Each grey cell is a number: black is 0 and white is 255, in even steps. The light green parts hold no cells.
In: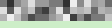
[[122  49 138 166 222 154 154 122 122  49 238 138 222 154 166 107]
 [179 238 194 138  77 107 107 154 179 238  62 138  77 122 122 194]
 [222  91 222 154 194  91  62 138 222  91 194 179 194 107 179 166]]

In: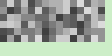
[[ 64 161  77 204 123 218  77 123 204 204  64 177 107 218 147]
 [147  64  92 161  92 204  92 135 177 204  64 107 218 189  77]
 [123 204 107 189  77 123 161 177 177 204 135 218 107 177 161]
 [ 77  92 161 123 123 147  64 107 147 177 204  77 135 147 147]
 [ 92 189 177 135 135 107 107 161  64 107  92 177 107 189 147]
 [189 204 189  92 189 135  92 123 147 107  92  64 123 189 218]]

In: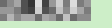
[[152 152 124  81  66 207  81 108 193 139 207 166 124]
 [124 180 139 166 166 108 166 152 108 193 108 139 139]
 [108 139 166  81  53 221  66 152 207 124 221 124 152]]

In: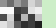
[[ 76 212  47 183  62 198]
 [250 250  62  76 225 238]
 [225 198  91  47  62  32]
 [145 107 157 121 212 183]]

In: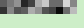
[[ 50 134  82  94 172 146  82  66  11 107 187]
 [ 94 121 146  38  66 172 200 107 107 215 134]]

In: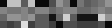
[[ 79  63  79 221  63  91  91  63   9  79  79  63  63  63  79   9]
 [132 117 117 132 103 132 132 103 117 132 132 103 103 117 132 117]
 [103 147 147 132 147  91  91  21 103 207  91  21  21  21 207 147]
 [  9 193 193  91 193   9   9  79 147 117   9 117  91 103 117 147]]
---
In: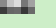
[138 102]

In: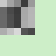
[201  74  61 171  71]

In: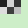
[33 62]

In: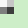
[247  61]

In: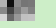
[177  68 152]

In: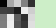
[ 4 61 94 54]

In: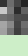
[ 50 119  76 109]
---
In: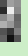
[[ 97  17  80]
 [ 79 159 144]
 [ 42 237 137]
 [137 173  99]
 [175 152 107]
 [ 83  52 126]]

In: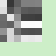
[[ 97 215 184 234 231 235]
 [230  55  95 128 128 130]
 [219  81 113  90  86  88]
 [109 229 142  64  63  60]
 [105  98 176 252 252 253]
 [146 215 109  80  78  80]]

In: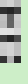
[[ 51 176  39]
 [201 209 186]
 [ 47  37  60]
 [191  98 202]
 [187 100 199]
 [226 224 213]
 [ 64  37  75]
 [204 210 190]
 [201 210 190]]

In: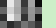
[[106  43  68 116  90  53]
 [ 50 232 173  56 164  12]
 [102 210 166  82 151 112]
 [ 45 235 182  49 147  20]]

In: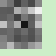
[[136 184 125 111 151 173]
 [141 114  62  97  74 134]
 [ 91  89 175 151 199 239]
 [ 94 106  66 119  93 153]
 [194 119 171  22  96 195]
 [100 107  89 107  83 119]
 [128 105  77  91  80 111]]

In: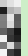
[[244  63  36]
 [204 225 240]
 [ 30 179 195]
 [128 229  91]
 [125 217  95]
 [ 98  64  21]
 [241  54  32]
 [123 218  99]]

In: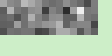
[[ 80 114 110 117 116  67  74 116 171 171 150  87 129  98]
 [168 138 130 185 169 149 119 109 116 143 120 106  74 125]
 [ 93 179 119 109 141 146  62 130 115  44 159 238 120 124]
 [101 110  82 113 176 130 108 141 144  98  95 179 118 111]
 [ 96  98 158 112 140 134 149 153 180  99 128 134 134  71]]

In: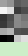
[[  1  10 200 223]
 [160 146  91 101]
 [245 223  59  77]
 [ 52  77 137 117]
 [ 57  84 136 128]
 [168 180  81  76]]

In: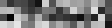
[[218 201 229 133 121 202 217 137 172 138  89 172  99 186 191  21]
 [121  52  74  70  45  19 208  82 173 186 160 165 139 184 151  79]
 [184 189 149  79  55  79 122 118  53 104 209 155 116 222  41  88]
 [ 72   4 202 170  98 175  99  45  63  50  40  16  84  33 212  53]]
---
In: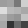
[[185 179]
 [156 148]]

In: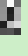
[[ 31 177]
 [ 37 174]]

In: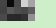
[[89 78]
 [41 40]]

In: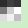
[[206 255]
 [241 192]]

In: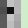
[[ 18 181]
 [199 170]]

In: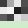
[[246  28]
 [ 63 227]]

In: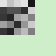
[[ 83  82]
 [ 38 164]]

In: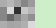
[[218  49]
 [104 137]]
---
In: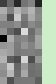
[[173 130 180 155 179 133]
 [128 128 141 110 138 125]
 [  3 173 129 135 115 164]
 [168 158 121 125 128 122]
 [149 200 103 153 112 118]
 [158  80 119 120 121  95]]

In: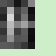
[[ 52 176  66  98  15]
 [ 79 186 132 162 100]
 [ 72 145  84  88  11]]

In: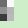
[[145 182]]

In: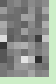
[[155 121 111 103 147 112 165]
 [170 124 112  99 138 107 172]
 [221  92 113  98 119  62 196]
 [ 86 125 137 112 141 123 143]
 [120 107 153 155 141 117 110]]

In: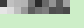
[[229 219 190 151  93 115 126  78  83  73]]

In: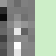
[[ 43 123 122 120 123]
 [ 98 136 165 149 137]
 [ 63 118 137 139 121]
 [ 79 126 228 130 131]]

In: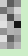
[[115 160 214]
 [224 180  19]
 [224  97 153]]
